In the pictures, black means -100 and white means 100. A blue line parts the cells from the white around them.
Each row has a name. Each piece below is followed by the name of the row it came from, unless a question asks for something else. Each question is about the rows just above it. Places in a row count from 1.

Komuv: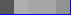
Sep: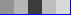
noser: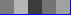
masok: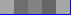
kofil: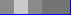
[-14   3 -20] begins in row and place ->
masok, 2
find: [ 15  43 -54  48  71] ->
Sep
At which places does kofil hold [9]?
1 3
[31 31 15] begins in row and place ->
Komuv, 3
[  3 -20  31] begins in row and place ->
masok, 3
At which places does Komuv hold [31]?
3 4

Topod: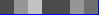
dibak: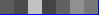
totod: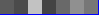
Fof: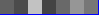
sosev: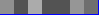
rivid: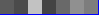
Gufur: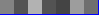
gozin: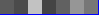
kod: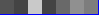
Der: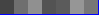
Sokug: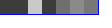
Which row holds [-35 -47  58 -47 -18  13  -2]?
kod
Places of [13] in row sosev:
1
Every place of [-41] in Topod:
1 4 5

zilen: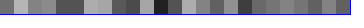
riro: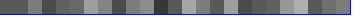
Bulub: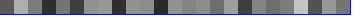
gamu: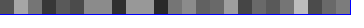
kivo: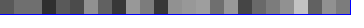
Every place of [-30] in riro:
1 2 13 16 19 23
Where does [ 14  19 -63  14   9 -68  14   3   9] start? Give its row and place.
Bulub, 7
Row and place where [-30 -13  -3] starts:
riro, 23
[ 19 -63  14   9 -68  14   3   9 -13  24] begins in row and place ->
Bulub, 8
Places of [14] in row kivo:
7 13 21 24

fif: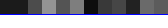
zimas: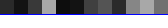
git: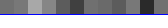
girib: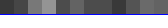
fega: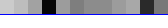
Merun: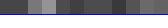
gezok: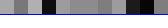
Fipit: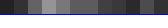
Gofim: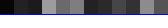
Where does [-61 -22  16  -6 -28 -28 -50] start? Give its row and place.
Fipit, 2
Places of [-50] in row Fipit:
8
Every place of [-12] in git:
1 7 12
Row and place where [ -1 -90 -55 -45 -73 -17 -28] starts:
fif, 6
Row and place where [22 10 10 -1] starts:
gezok, 5

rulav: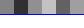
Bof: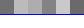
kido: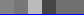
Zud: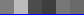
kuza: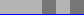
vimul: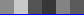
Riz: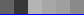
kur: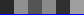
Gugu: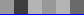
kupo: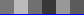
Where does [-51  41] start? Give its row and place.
Gugu, 2
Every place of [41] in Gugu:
3 5
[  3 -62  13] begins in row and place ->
rulav, 1
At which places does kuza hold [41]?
1 2 3 5
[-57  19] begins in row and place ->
kupo, 4
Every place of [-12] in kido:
5 6

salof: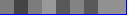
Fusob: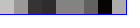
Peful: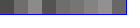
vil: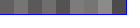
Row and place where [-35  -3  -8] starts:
vil, 5
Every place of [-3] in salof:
1 3
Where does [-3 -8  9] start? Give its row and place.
vil, 6
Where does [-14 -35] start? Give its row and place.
vil, 4
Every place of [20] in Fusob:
2
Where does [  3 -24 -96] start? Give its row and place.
Fusob, 6
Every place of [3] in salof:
6

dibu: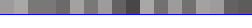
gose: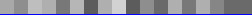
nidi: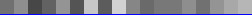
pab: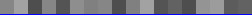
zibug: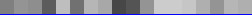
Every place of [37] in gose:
4 8 13 15
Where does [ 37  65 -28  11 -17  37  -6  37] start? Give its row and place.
gose, 8

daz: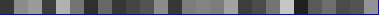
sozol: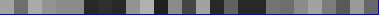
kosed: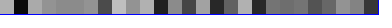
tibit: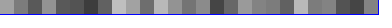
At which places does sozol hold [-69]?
7 9 16 18 19
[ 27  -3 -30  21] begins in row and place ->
sozol, 23
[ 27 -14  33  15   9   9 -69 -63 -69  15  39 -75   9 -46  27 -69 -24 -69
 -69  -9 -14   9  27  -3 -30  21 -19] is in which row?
sozol

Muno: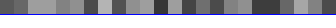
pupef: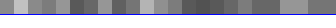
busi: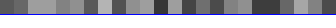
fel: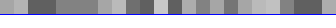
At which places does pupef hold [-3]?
4 13 18
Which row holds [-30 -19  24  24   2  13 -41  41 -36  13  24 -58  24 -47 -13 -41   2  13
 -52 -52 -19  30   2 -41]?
Muno
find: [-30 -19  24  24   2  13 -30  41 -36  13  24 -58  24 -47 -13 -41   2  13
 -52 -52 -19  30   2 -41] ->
busi
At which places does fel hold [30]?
1 8 16 18
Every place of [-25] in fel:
3 4 11 13 22 23
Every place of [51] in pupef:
2

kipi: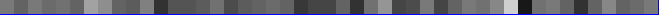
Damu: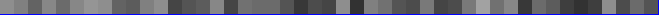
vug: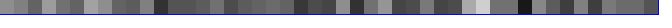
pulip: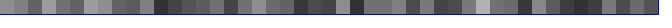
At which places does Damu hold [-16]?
5 19 20 39 46
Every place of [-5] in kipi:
1 3 31 34 40 47
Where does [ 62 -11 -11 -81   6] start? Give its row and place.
vug, 35
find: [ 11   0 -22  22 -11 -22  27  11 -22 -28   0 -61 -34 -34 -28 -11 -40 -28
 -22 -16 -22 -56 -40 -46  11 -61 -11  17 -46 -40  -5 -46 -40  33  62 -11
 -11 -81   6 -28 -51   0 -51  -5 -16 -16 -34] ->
vug
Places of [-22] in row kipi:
2 6 9 19 21 25 33 41 43 45
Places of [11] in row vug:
1 8 25

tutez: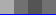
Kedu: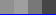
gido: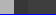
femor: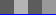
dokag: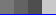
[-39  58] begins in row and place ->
dokag, 3
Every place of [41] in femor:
2
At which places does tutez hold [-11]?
2 4
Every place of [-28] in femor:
1 3
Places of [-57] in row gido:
2
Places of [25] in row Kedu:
2
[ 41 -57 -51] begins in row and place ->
gido, 1

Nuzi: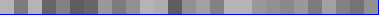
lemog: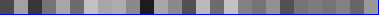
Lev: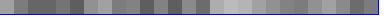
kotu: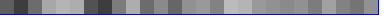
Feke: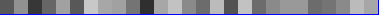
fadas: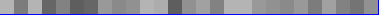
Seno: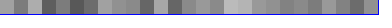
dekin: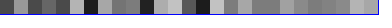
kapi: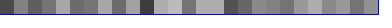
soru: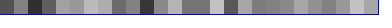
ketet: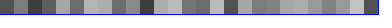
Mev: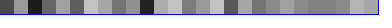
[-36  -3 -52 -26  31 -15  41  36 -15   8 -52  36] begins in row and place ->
ketet, 1
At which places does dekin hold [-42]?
1 3 5
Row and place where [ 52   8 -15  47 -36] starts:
Feke, 13
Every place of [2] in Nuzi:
5 16 25
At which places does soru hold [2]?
2 10 20 24
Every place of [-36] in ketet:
1 17 27

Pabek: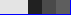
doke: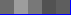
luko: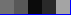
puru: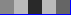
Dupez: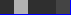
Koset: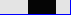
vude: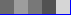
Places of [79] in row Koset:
1 2 5
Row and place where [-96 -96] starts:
Koset, 3
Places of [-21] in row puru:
5
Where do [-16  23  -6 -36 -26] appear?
doke
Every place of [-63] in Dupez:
1 3 4
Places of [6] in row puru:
1
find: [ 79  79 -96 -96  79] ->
Koset

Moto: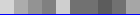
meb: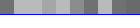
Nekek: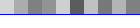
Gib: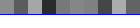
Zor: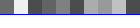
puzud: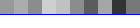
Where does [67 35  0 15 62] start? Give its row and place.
Nekek, 1
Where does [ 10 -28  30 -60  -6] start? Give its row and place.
puzud, 6
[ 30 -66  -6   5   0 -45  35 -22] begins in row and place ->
Gib, 3
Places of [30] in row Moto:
10
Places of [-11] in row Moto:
6 7 9
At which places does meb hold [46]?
2 3 5 8

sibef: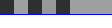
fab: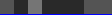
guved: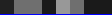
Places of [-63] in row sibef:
1 3 5
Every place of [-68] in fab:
2 4 5 6
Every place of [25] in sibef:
2 6 7 8
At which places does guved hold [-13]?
2 3 6
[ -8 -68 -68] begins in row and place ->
fab, 3

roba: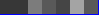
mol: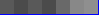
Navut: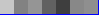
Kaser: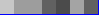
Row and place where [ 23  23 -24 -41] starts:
Kaser, 2
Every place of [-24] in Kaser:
4 7
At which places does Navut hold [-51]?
5
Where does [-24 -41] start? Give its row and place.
Kaser, 4

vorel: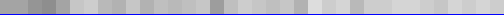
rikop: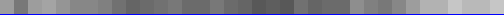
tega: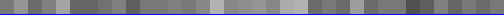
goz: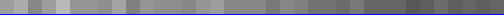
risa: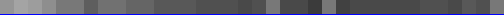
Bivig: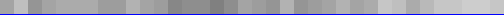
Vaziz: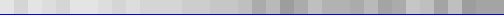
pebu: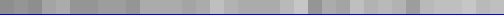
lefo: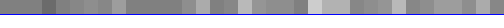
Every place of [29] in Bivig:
1 4 11 18 24 26
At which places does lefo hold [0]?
1 2 3 5 10 11 12 13 16 22
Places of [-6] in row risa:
5 6 20 24 36

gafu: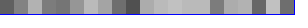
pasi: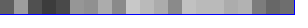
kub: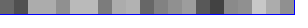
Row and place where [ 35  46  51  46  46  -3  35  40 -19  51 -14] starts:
gafu, 11
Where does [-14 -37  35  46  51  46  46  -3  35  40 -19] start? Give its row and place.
gafu, 9
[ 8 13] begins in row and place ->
kub, 17
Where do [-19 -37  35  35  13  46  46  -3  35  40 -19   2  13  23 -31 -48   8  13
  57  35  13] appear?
kub
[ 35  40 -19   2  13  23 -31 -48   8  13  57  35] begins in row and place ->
kub, 9
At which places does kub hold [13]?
5 13 18 21
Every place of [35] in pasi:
8 12 17

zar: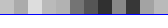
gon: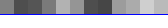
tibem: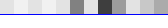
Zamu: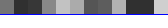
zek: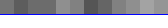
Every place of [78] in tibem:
1 3 5 7 10
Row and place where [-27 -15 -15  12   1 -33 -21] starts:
zek, 2
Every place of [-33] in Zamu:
7
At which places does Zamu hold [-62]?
2 10 11
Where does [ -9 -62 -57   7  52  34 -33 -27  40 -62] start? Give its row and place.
Zamu, 1

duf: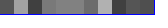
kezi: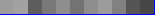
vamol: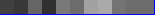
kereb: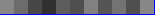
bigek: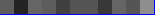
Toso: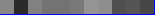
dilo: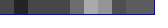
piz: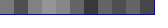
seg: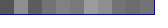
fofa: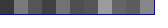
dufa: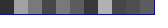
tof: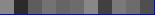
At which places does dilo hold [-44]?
1 3 4 5
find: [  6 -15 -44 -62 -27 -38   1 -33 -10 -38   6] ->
kereb

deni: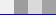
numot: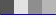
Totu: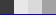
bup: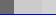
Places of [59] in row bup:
2 3
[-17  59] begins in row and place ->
bup, 1
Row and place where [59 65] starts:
bup, 3

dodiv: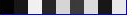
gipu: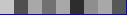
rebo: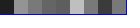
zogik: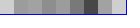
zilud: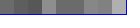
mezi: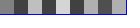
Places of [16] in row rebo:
2
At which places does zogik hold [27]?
3 8
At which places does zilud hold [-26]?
2

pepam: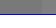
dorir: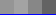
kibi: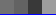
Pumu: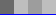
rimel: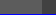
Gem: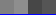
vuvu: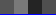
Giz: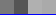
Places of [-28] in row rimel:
1 2 3
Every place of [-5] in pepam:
1 2 3
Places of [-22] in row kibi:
2
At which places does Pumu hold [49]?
2 4
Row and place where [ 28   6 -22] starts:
dorir, 2

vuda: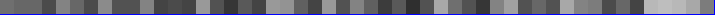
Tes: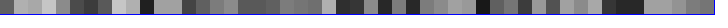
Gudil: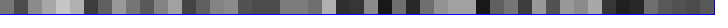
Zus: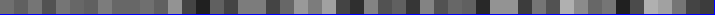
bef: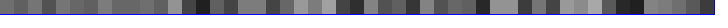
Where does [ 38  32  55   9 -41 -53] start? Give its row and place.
Tes, 2
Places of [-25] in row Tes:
1 15 20 36
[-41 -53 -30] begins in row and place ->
Tes, 6

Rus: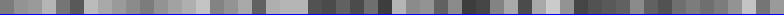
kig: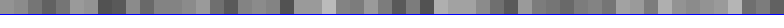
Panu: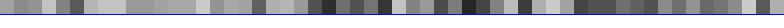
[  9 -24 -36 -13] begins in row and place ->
Rus, 46
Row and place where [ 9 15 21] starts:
kig, 50
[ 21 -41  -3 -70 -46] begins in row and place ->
Panu, 31
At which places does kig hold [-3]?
26 28 30 39 42 47 55
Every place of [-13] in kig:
16 36 54
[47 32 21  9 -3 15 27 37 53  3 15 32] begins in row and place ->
Rus, 7

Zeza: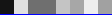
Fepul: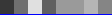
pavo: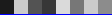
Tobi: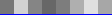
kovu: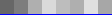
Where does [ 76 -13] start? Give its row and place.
Zeza, 2
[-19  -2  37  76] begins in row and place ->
Tobi, 4
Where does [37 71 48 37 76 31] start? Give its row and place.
kovu, 3
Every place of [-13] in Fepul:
2
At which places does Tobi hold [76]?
7
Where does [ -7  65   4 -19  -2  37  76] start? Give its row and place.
Tobi, 1
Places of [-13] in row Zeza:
3 4

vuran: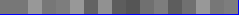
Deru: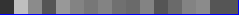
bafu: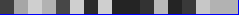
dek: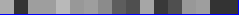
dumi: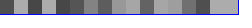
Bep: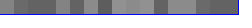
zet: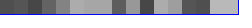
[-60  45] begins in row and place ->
bafu, 11
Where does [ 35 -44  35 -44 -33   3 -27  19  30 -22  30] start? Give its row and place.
dumi, 2
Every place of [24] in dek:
3 4 7 15

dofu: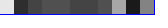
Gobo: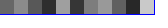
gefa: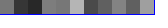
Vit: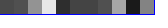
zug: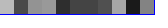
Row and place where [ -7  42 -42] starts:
gefa, 5
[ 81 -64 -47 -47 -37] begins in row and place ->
Vit, 4
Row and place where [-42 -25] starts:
gefa, 7
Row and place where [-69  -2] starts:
gefa, 3

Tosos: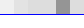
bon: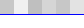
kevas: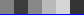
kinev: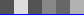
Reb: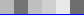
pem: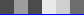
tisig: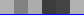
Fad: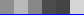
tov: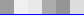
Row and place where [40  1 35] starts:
tisig, 1
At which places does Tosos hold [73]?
3 4 6

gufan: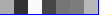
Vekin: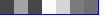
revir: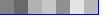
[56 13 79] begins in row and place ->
revir, 4
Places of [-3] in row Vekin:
6
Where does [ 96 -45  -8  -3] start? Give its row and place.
gufan, 3

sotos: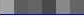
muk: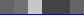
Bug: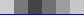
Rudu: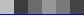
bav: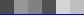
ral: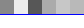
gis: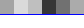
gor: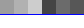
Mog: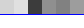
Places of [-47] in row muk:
4 5
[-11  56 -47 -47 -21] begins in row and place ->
muk, 2

